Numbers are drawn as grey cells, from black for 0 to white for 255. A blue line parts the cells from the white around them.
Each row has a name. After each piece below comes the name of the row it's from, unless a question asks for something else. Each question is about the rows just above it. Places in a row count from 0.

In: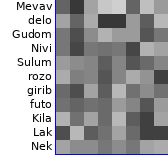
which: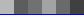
Lak
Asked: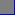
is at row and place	rozo, 1
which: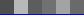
Lak
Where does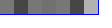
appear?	Nivi
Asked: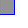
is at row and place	rozo, 6
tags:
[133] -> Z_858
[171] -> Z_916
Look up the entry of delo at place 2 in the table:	Z_916

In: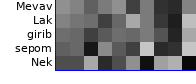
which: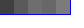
girib
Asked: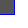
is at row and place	girib, 7
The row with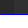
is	sepom

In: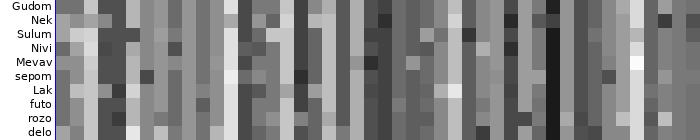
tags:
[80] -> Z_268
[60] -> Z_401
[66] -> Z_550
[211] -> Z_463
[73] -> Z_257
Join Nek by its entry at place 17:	Z_550
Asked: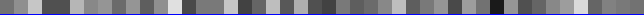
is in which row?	futo
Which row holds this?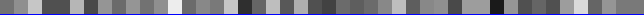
sepom
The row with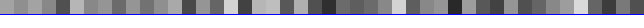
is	Nek
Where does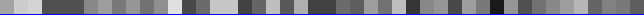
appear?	Sulum

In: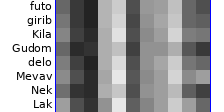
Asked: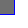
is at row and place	Nek, 0
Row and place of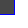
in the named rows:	girib, 5
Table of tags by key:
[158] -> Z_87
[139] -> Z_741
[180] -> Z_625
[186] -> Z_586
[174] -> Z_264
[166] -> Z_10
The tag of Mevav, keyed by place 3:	Z_10
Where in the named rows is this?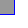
futo, 6

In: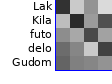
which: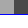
futo
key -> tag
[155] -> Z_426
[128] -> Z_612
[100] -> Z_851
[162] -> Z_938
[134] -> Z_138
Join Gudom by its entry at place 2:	Z_138
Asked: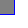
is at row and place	Gudom, 1

